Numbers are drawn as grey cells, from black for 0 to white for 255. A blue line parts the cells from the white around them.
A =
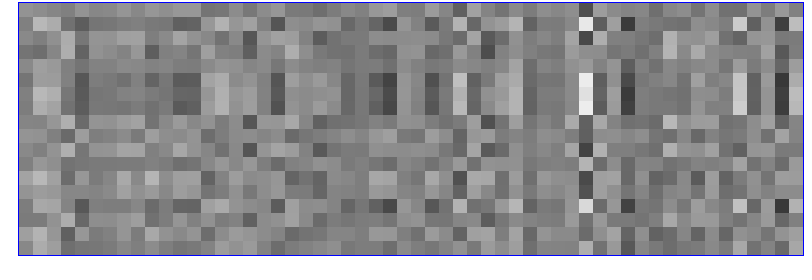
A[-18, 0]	147
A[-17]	[128, 184, 172, 113, 93, 117, 119, 125, 128, 121, 119, 96, 99, 151, 178, 150, 161, 129, 85, 142, 138, 149, 145, 104, 120, 101, 74, 149, 130, 90, 122, 179, 103, 147, 156, 180, 98, 124, 123, 136, 232, 94, 159, 59, 127, 121, 115, 112, 142, 136, 126, 203, 96, 146, 63, 189]
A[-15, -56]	116
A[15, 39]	154
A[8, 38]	121
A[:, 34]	[116, 156, 108, 130, 135, 159, 153, 160, 115, 124, 106, 144, 111, 112, 153, 119, 126, 141]
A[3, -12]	112
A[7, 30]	119
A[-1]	[136, 172, 158, 111, 118, 119, 123, 135, 127, 140, 126, 117, 121, 131, 156, 146, 154, 130, 109, 124, 130, 136, 143, 120, 125, 125, 110, 138, 126, 119, 131, 145, 121, 155, 141, 158, 111, 132, 131, 130, 174, 114, 153, 88, 134, 121, 109, 120, 123, 137, 123, 168, 114, 131, 105, 167]
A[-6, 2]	161
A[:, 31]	[96, 179, 107, 153, 139, 191, 177, 185, 123, 100, 104, 153, 81, 98, 179, 134, 99, 145]
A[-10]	[133, 132, 150, 175, 107, 148, 146, 156, 162, 115, 137, 154, 136, 146, 124, 140, 86, 151, 150, 168, 134, 97, 112, 114, 119, 130, 122, 145, 143, 125, 114, 123, 158, 80, 115, 158, 117, 132, 121, 170, 97, 168, 131, 112, 115, 107, 184, 145, 156, 157, 113, 117, 141, 160, 99, 133]
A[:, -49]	[149, 125, 160, 131, 138, 113, 130, 117, 156, 139, 164, 123, 169, 161, 125, 149, 149, 135]
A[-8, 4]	118
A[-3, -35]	107
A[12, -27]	168
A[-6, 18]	150
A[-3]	[123, 123, 146, 173, 104, 142, 141, 149, 158, 113, 125, 149, 129, 145, 124, 130, 97, 140, 145, 161, 138, 107, 124, 118, 124, 126, 117, 143, 147, 119, 118, 134, 137, 93, 119, 138, 131, 126, 124, 154, 114, 152, 122, 122, 116, 127, 168, 137, 154, 153, 127, 115, 134, 154, 103, 128]
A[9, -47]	158
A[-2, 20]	115
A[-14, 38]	126
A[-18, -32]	129
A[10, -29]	140
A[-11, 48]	148
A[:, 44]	[135, 127, 119, 112, 128, 120, 126, 125, 115, 142, 119, 132, 144, 133, 120, 116, 143, 134]
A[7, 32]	101
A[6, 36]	100
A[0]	[147, 141, 134, 128, 147, 135, 137, 149, 136, 150, 143, 151, 151, 116, 119, 140, 120, 140, 150, 122, 121, 110, 124, 136, 129, 151, 157, 127, 125, 155, 134, 96, 161, 132, 116, 138, 124, 142, 135, 142, 79, 157, 139, 132, 135, 111, 135, 141, 116, 141, 113, 112, 147, 125, 153, 129]
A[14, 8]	135
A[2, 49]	158
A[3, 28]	147
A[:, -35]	[110, 149, 92, 121, 127, 154, 143, 155, 97, 125, 89, 145, 100, 102, 142, 107, 119, 136]
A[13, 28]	129

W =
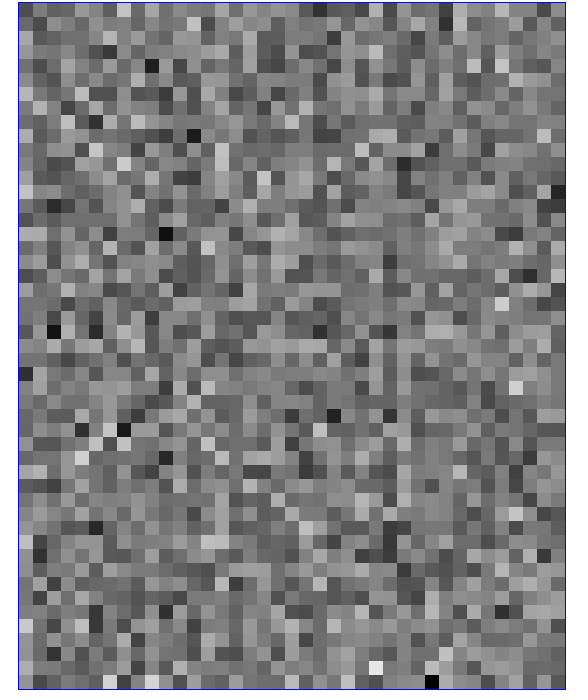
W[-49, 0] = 78
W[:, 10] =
[112, 115, 101, 129, 154, 137, 59, 76, 133, 61, 126, 135, 118, 113, 75, 138, 16, 108, 137, 75, 158, 97, 135, 136, 126, 89, 98, 62, 88, 155, 85, 134, 40, 131, 82, 108, 103, 117, 130, 93, 108, 129, 92, 49, 111, 124, 115, 89, 144]
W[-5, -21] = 151
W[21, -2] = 72
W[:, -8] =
[173, 184, 155, 109, 111, 94, 121, 95, 114, 160, 140, 112, 97, 128, 168, 149, 161, 124, 171, 104, 100, 125, 78, 152, 144, 106, 139, 87, 94, 142, 121, 154, 103, 182, 118, 101, 105, 89, 108, 100, 98, 131, 142, 79, 119, 163, 133, 121, 140]
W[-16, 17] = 70
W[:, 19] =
[137, 128, 124, 148, 109, 124, 106, 113, 185, 95, 125, 133, 148, 150, 110, 161, 165, 140, 158, 82, 123, 154, 86, 102, 154, 103, 125, 103, 134, 60, 116, 64, 131, 114, 139, 106, 169, 110, 96, 81, 133, 86, 120, 80, 178, 158, 156, 125, 186]
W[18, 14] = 142
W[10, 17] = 109
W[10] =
[120, 104, 142, 146, 80, 197, 134, 125, 67, 152, 126, 78, 143, 96, 193, 113, 105, 109, 103, 125, 126, 106, 108, 107, 188, 99, 139, 139, 162, 60, 110, 140, 122, 72, 161, 140, 136, 114, 143]
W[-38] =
[132, 101, 74, 83, 160, 151, 112, 203, 132, 101, 135, 129, 101, 122, 189, 104, 133, 97, 127, 133, 145, 108, 180, 120, 87, 164, 109, 44, 82, 96, 111, 112, 89, 122, 128, 131, 113, 111, 104]
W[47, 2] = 122
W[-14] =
[115, 141, 113, 152, 109, 133, 127, 130, 146, 130, 108, 111, 116, 113, 163, 82, 101, 93, 174, 106, 117, 114, 142, 140, 181, 153, 76, 176, 133, 138, 130, 101, 151, 109, 131, 116, 71, 140, 122]
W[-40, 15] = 141
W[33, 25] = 85
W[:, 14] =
[165, 130, 129, 169, 120, 150, 128, 165, 135, 119, 193, 189, 160, 156, 67, 128, 148, 137, 142, 147, 101, 127, 99, 103, 83, 116, 143, 133, 100, 91, 140, 103, 185, 101, 144, 163, 160, 161, 186, 108, 121, 183, 128, 121, 128, 147, 83, 128, 97]
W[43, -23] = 133
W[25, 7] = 79
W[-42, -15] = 123
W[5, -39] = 139
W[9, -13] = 174
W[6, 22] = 132
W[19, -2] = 103
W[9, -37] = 107
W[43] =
[127, 129, 107, 127, 118, 55, 131, 108, 87, 144, 49, 155, 104, 147, 121, 97, 133, 129, 165, 80, 75, 106, 139, 132, 181, 85, 122, 153, 110, 183, 132, 79, 171, 118, 49, 80, 163, 167, 160]
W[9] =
[172, 90, 107, 154, 146, 108, 116, 106, 95, 80, 61, 109, 27, 138, 119, 141, 82, 99, 84, 95, 119, 67, 69, 112, 114, 169, 174, 90, 115, 119, 92, 160, 117, 86, 101, 102, 115, 188, 110]
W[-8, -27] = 103
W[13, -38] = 134
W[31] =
[145, 87, 85, 113, 127, 192, 80, 193, 116, 112, 134, 147, 101, 192, 103, 111, 110, 89, 158, 64, 119, 141, 145, 110, 138, 156, 106, 174, 109, 128, 120, 154, 104, 118, 84, 137, 84, 121, 122]
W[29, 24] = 114
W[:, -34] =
[132, 144, 134, 81, 107, 137, 80, 167, 51, 108, 197, 151, 140, 108, 83, 112, 140, 102, 117, 163, 135, 97, 67, 44, 166, 112, 86, 151, 131, 117, 129, 192, 103, 116, 116, 133, 115, 41, 147, 150, 93, 104, 130, 55, 56, 100, 123, 113, 95]
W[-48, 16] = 134
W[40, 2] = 127
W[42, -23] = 116
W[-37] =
[159, 90, 83, 102, 110, 140, 163, 107, 119, 173, 118, 67, 61, 133, 160, 136, 91, 195, 84, 148, 167, 121, 77, 105, 138, 145, 136, 71, 130, 113, 128, 97, 129, 82, 138, 96, 120, 102, 89]
